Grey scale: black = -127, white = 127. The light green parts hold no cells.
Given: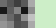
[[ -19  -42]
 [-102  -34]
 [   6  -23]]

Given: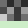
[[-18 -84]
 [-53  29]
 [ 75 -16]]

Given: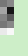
[[  -8    8]
 [  37 -104]
 [   4  -37]]

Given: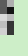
[[ -35   47]
 [ -37 -107]
 [  89   60]]

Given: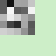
[[ -35 -110]
 [ -34  118]
 [  56  108]]

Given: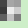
[[-59  38]
 [-69 108]
 [-31  66]]

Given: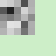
[[ 85  75]
 [-40 -93]
 [  8  -5]]

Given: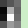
[[ -64  -41]
 [-119   46]
 [-107  123]]

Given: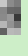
[[ 71  11]
 [  7 -24]
 [ 10  25]]
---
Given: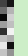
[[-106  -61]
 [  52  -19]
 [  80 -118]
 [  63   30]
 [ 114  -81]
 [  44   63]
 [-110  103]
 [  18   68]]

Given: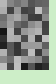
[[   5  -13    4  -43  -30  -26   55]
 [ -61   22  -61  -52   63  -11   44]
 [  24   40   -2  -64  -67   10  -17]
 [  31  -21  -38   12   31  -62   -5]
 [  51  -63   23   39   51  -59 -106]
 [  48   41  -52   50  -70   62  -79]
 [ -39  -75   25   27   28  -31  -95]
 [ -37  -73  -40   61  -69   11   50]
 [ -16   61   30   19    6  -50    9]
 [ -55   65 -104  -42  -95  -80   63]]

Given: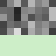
[[  5  48 -38  53   4  25 -53 -60]
 [-24 -91   5  13 -12 -23  59 -20]
 [-25 -86  16 -47 -18 -35  59  22]
 [-15 -30 -15  56  -1  15 -17 -59]
 [ 18  91 -52  43   6  29 -66 -53]]

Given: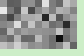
[[ -34  -31   13   16  -26   97   -2  -23   67   41   26]
 [  -7  -43   71  -53    9   37    0   49   40    3  104]
 [ -58    1   43   43   52  -90   60  -41   15   37   -9]
 [  17   93    0   68    8   38  -17   -5  -86   10    6]
 [  53    7   30   20   21   16   13   68   -8   17  -25]
 [ -20   50  -24  -21   58   10  -16 -114  -19   15    0]
 [  43   79   44   13   22   10  -13    7   64  -27   63]]

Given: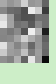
[[  21   33   80   22   29  -28   41]
 [ -19  -24  -48  108   77  -68    6]
 [  32  -31  -46  -44  -14  -17   88]
 [  34  -14   -7  -37    8  -17  103]
 [  -7   10  -43  111   53  -98    7]
 [   9   35   80   44   20  -31    5]
 [  33    5   33  -23   22  -20   97]
 [  29   23   64   -2   29  -24   74]
 [   2   48  -28  102   25 -117   15]]

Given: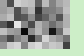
[[ -50   80   68   62  -31   59    3   40   56   32]
 [  45  -47   15   50  -76   -6   -1   13   63   29]
 [  64  -49  -39   13  -57  -29   10  -44   48   43]
 [ -79  102    7  -51   49   20  -16   14   48  -39]
 [  32   23 -117   15   54   14 -105  -18   72   63]
 [ -55    2   28  -86  -10   83   43   24  -13   -8]
 [  74   85    4   77   91   49   72   64  -62   22]]

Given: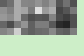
[[-15  43   6   4  19   2  23 -42 -14 -47 -31]
 [  0  43  36  -4  94  26  45 -58 -42  -8  16]
 [ 12  43 -22 -49 -40 -44   3 -52 -65 -47  24]
 [-51  -5  20 -31  -2  -2 -38 -84 -92 -47 -24]
 [ 17  78 -17 -31 -21 -18   8 -27 -34  -2   4]]
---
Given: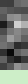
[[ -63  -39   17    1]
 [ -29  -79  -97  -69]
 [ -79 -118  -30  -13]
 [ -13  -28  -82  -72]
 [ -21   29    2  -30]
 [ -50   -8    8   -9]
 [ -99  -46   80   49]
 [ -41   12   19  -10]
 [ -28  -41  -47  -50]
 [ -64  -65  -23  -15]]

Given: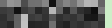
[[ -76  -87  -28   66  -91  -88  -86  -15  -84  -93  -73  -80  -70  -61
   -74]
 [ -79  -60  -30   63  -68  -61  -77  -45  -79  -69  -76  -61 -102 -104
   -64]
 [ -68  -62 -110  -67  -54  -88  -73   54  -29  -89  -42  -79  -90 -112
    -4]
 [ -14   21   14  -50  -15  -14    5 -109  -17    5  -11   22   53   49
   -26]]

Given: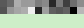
[[ -44   22   37   45  110  -89   31  -32  -41  -30 -125   55]
 [ -38  -21   45   26   27   -2    9  -87   -6  -64  -18   12]]

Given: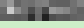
[[-33 -33 -38 -34 -82 -23 -94 -48 -39 -41 -29 -25]
 [-21  74  12 -13 -50 -17 -57  26  15   6 -17 -29]
 [  2  24 -26 -13 -16  -2   1 -28 -31 -31 -14   1]]

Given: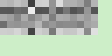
[[ 78  76  85  65 -59  79  70  -6  82  70  71  86  10  96]
 [-17  22  19  25  28  53  11  23   9  12  12   0  35  42]
 [ 41  31   7  43   7  28  49  -1  44  40  23  41  28  50]
 [-39 -40 -19 -24 109 -46 -43  17 -38  -9 -45 -32  22 -43]
 [ 58  52  65  55 -65  79  81  20  92  47  48  38  -1  52]]

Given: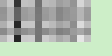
[[ 56  84 -91  74  76 -11  76  64  41  52  16 101  66]
 [ 10  40  -8  14  24 -10  10  26   0   7  27  39  19]
 [ 47  75 -88  69  70 -12  69  58  36  46  14  91  60]
 [ 22  51 -27  27  34  -6  25  36   7  19  25  53  27]
 [ 19  51 -28  28  36  -8  27  36   6  18  26  53  28]
 [ 42  71 -74  65  62 -14  58  54  30  38  20  86  58]]
